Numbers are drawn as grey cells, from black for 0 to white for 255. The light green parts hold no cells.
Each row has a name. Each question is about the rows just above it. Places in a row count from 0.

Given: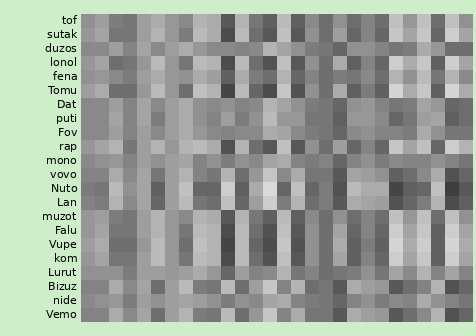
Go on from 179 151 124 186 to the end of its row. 171 76 186 110 88 192 88 145 110 158 102 131 102 198 164 198 102 205 164
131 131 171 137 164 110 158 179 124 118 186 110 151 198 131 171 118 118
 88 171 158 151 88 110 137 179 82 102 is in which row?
Vemo
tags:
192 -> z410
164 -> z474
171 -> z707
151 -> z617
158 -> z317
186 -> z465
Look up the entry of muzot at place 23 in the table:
z617
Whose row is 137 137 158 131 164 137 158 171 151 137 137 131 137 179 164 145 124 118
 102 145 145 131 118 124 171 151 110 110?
duzos

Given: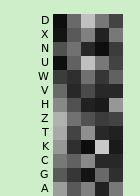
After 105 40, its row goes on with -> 74 40 40
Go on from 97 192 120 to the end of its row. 67
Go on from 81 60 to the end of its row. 67
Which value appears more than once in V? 40

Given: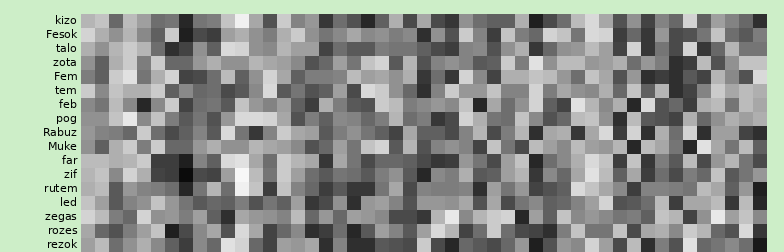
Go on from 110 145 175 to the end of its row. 137 96 61 137 104 225 211 104 67 159 151 167 47 131 47 47 89 82 74 203
 74 39 104 89 74 104 151 31 82 151 137 211 159 74 187 47 125 82 225 104
 117 137 110 25
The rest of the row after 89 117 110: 89 125 145 89 39 137 125 175 89 96 159 181 55 137 104 167 225 187 96 167
 61 110 74 125 104 195 89 117 151
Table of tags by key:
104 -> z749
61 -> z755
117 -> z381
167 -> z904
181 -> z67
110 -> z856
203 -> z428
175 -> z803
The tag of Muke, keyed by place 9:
z803
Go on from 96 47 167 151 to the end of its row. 145 131 187 104 151 104 159 151 137 74 74 55 181 232 137 181 203 211 39
 159 96 195 137 151 137 117 125 96 195 181 67 145 232 159 195 137
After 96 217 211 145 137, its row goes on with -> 181 159 159 67 110 89 89 125 117 117 96 74 61 131 137 82 145 175 55 104
 145 151 187 159 67 211 55 117 74 211 55 104 181 117 117
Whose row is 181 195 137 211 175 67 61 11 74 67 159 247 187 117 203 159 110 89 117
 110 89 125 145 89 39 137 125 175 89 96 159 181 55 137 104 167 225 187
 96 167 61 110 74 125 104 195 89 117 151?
zif

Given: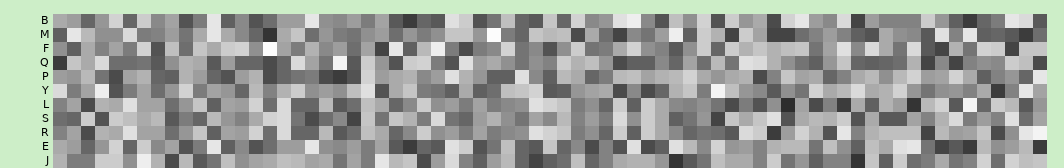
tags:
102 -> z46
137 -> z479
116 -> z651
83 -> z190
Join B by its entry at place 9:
z190
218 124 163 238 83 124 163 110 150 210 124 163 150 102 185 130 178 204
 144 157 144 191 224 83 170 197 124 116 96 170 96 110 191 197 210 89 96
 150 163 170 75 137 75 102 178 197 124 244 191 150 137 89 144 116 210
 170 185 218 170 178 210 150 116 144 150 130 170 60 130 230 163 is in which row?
Y
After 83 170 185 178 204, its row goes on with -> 83 170 89 89 163 130 178 218 124 157 130 224 110 163

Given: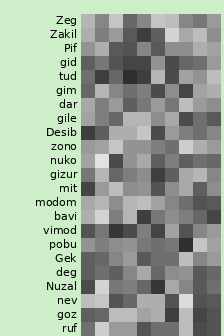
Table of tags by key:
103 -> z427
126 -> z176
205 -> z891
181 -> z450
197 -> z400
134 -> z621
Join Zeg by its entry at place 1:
z621
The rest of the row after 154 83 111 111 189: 75 83

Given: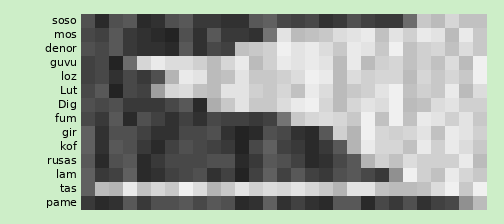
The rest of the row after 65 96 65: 88 65 57 80 88 72 57 144 240 208 193 234 214 200
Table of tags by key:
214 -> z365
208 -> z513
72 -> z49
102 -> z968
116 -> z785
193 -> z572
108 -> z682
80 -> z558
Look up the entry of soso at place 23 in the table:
z682
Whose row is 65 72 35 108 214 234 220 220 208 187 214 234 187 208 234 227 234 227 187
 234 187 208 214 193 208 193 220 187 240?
guvu
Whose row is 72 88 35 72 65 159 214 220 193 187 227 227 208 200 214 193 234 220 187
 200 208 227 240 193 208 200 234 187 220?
Lut
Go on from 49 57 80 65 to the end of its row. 57 57 108 200 187 214 193 193
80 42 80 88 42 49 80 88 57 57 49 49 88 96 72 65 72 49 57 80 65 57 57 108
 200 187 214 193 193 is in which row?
soso
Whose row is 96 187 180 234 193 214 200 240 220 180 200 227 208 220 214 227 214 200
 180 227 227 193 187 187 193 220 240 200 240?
tas

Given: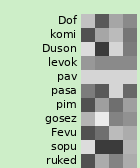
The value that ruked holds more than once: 172
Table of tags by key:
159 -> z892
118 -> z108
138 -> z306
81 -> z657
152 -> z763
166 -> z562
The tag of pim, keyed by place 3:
z892
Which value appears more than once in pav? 213
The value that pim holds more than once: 159
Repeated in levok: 138
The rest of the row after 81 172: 131 172
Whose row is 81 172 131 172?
ruked

